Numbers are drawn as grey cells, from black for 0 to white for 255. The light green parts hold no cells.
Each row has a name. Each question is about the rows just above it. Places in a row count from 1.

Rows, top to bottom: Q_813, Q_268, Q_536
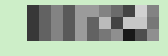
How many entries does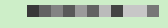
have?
11
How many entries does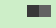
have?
2
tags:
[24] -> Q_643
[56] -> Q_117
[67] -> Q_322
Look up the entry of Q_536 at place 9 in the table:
Q_643
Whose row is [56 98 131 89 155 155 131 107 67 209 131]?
Q_813
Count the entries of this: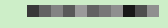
11
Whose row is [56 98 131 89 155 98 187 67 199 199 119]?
Q_268

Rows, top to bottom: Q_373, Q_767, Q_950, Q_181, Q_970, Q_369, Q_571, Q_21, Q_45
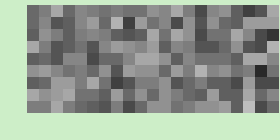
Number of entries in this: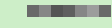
7
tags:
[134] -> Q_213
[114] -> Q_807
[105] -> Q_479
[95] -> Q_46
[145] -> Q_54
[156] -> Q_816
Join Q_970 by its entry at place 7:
Q_479
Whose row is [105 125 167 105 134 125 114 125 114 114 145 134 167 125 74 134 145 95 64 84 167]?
Q_373
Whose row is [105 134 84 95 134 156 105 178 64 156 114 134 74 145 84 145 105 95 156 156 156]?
Q_767

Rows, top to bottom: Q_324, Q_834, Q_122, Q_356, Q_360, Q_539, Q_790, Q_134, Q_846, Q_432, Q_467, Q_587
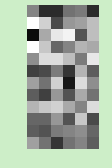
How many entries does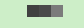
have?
3
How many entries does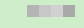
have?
4
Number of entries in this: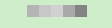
5
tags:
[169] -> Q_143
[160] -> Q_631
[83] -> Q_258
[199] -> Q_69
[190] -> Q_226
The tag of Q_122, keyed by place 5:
Q_258
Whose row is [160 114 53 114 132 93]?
Q_587
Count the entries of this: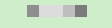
5

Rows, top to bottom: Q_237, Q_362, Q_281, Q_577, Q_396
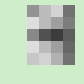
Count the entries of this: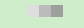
3
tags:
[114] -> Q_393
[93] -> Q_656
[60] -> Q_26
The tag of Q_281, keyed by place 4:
Q_656

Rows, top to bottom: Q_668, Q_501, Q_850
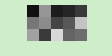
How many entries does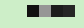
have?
4
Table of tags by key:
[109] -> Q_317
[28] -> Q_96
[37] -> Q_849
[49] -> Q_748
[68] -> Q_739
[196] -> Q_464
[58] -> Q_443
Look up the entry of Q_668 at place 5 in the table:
Q_443
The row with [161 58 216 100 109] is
Q_850
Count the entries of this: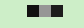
3
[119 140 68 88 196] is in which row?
Q_501
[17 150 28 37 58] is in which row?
Q_668

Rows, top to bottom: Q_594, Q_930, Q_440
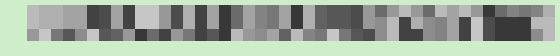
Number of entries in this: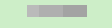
5
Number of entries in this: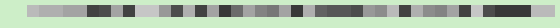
44
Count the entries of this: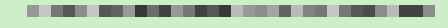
34

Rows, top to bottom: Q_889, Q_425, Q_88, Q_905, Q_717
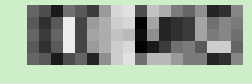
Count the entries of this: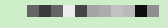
11
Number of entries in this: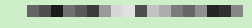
18
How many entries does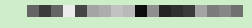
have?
18

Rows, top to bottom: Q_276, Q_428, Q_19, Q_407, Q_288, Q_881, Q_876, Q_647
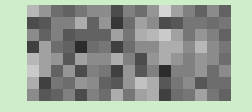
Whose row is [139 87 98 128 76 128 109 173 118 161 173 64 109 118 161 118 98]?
Q_647
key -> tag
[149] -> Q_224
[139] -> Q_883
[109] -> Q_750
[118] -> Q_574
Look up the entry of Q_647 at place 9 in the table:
Q_574
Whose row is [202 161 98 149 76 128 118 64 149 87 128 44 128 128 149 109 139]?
Q_881

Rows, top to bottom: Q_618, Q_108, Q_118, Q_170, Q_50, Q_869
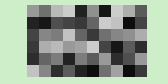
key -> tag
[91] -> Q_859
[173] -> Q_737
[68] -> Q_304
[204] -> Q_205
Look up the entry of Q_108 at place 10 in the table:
Q_304
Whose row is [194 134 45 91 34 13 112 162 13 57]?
Q_869
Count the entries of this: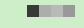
4

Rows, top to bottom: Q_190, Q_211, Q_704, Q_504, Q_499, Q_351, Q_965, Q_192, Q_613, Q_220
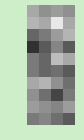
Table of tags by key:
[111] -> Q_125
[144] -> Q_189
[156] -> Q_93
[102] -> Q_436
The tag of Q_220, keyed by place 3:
Q_125
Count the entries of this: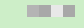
4
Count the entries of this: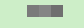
3

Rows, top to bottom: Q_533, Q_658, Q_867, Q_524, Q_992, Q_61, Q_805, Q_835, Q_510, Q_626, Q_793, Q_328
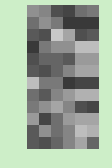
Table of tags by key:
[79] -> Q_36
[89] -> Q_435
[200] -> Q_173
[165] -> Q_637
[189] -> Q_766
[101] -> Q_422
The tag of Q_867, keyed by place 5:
Q_36
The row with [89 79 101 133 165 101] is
Q_328
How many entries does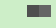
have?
2
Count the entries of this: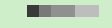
6
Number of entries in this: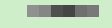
6

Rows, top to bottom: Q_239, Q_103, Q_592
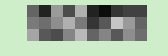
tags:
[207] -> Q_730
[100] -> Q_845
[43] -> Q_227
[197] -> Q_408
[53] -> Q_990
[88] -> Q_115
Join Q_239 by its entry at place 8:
Q_990
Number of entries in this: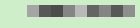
9

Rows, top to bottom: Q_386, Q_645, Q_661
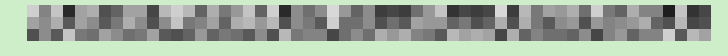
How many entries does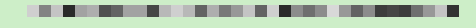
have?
36
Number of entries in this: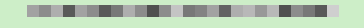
26
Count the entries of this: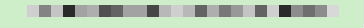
26
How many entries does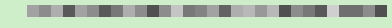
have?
30
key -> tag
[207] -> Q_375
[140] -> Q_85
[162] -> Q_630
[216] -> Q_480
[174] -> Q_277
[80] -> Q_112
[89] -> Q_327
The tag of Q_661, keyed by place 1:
Q_112
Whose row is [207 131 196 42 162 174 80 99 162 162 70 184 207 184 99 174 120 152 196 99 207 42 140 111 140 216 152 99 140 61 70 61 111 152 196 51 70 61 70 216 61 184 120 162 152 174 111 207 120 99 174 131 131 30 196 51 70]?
Q_386
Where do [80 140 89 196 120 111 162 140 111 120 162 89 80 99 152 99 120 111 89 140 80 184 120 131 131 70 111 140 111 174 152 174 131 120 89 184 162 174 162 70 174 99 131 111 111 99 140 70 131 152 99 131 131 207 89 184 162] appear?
Q_661

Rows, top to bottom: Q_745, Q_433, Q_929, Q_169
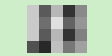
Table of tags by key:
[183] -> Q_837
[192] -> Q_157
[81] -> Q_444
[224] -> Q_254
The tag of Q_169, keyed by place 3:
Q_157
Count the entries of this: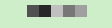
5
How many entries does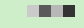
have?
4
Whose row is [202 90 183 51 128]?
Q_929
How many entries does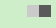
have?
2
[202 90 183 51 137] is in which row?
Q_745

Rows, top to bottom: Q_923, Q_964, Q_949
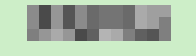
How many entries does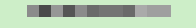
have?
12
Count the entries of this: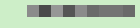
9
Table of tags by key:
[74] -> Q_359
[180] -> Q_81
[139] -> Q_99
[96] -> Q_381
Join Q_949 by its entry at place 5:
Q_359
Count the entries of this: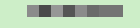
8
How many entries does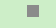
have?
1
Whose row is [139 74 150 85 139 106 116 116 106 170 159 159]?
Q_923
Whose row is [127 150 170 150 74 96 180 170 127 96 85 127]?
Q_949

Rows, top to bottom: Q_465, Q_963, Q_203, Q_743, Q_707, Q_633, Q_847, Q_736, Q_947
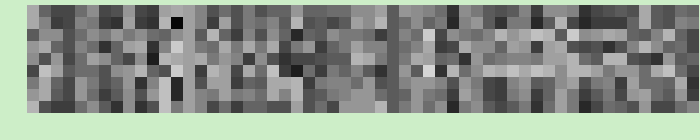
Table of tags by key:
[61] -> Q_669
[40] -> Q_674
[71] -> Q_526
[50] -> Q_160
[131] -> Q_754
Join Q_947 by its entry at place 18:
Q_669
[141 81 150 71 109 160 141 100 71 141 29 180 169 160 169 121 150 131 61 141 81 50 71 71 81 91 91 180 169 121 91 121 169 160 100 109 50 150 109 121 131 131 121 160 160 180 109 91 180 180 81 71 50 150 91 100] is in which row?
Q_707
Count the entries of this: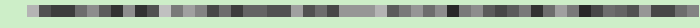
56
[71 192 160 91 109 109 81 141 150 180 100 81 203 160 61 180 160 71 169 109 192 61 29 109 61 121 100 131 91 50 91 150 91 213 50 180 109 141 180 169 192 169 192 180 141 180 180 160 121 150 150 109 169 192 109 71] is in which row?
Q_633
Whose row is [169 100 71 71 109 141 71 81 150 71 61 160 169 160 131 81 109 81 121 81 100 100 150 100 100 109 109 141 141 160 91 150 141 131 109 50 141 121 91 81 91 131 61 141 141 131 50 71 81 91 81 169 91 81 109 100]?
Q_465
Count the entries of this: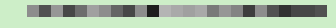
25

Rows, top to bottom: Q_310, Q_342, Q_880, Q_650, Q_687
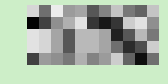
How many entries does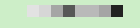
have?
8
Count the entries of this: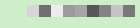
9

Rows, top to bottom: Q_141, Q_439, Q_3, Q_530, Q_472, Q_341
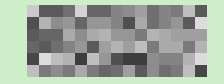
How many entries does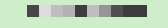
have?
10
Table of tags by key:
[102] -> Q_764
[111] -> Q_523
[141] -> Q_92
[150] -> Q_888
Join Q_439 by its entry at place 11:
Q_523
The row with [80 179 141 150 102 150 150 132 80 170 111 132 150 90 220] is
Q_439

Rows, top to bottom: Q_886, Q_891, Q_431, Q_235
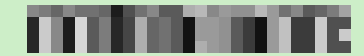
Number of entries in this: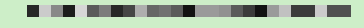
27
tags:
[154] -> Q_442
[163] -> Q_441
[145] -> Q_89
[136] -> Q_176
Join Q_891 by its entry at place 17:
Q_89
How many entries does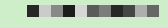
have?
11
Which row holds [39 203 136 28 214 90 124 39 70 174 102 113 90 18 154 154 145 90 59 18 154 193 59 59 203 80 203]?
Q_431
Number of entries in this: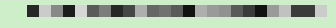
25

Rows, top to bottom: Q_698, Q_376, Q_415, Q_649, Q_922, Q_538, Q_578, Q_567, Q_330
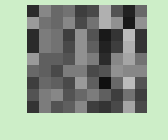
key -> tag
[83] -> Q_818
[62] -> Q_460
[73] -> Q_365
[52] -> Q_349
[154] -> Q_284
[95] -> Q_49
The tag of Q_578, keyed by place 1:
Q_460
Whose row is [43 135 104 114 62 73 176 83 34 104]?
Q_698
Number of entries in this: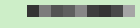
9
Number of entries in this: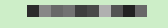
10
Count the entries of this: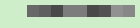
9

